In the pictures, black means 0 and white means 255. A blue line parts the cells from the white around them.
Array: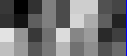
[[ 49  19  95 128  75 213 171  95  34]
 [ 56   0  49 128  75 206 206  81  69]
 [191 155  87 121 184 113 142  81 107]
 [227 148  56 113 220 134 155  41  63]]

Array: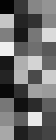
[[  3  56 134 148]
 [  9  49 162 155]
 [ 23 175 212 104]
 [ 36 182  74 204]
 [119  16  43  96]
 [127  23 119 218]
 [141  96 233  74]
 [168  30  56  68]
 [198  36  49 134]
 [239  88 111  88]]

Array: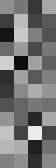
[[ 20 200 128  82]
 [ 46 161  89 128]
 [ 54 136 174 149]
 [ 61 188  67  89]
 [ 82 101 120 113]
 [107 155  74 120]
 [128 143  46 136]
 [143 120  54 167]
 [149 101  39 167]
 [182 174  32 113]
 [194  67 235  67]
 [206  12 161  95]]

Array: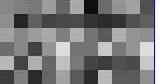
[[ 59 127  43 102 162  89  43 184  89  89 142]
 [108 135  67 148 221 115 115 199 121 148 221]
 [135 127 121 156 102 169  15 108 148 162  81]
 [142  37  95  67  74  74  51  43  51  81  95]
 [162 135 156 169 127 176 115  89 176 148 142]
 [184  67 176 102 192 121  67  59  81  74 199]]

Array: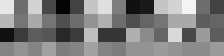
[[ 17  59  93  86  40  59 191  53  53 175 139 101 217  72 155  93]
 [132 147 132 161 125 132 161 132 125 147 147 155 147 139 139 155]
 [183 117 169 117  79 109 147 175 109  79 101 117 169 169  93 101]
 [230 109 211  72   4  66 197 223 125  17  25 197 211 243 109  66]]

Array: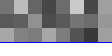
[[ 89  95 145  77  89 116 108 151]
 [116 188 101  71 108 202  71 159]
 [167 130 124 167 124  83  56 159]]

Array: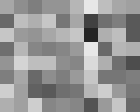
[[105 190 175 198 118 167  65 111 126  89]
 [111 182 134 126 134 154 231 105 182 175]
 [126 167 105 142 126 154 198 118 118 126]
 [148 212 190 190 142 134 218 175 111  77]
 [167 142 126 148 148 182 231 190 167 160]
 [175 160 206 134 142 134  83 154 198 105]
 [198 154 148 167 182 198  36 175 190  89]
 [206 160  97  89 111 118 182 206 154 118]]

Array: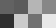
[[ 47 203 113 232]
 [ 98  91 181 135]]

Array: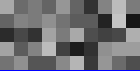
[[ 43  72  50 163 123 169  78  65  72 175]
 [100 131 123 144 115  92  92  35 196  22]
 [115 144  85  85 137 181  57 150 107  78]
 [163  92 131 188  65  29  50 144 157 157]
 [169 107 123 100 150 100  50 131 188 123]]
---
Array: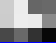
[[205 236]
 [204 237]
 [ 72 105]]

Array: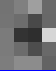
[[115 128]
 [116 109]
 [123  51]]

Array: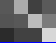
[[ 88 171]
 [ 84  88]
 [ 43  65]]

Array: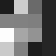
[[ 28 205]
 [130 129]
 [253 166]]

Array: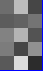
[[109 188]
 [ 92  98]
 [130 180]]

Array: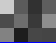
[[204  91]
 [ 75 110]
 [130  29]]

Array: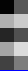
[[  3  88]
 [176 203]
 [ 37  80]]

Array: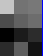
[[197 115]
 [ 76  97]
 [  1  27]]
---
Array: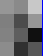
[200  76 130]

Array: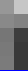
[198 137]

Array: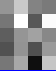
[122  87 149  81]

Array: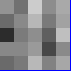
[169 122 142 136 106]

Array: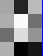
[187 250 109]

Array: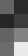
[42 38]

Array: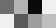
[240 157]

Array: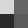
[102  43]
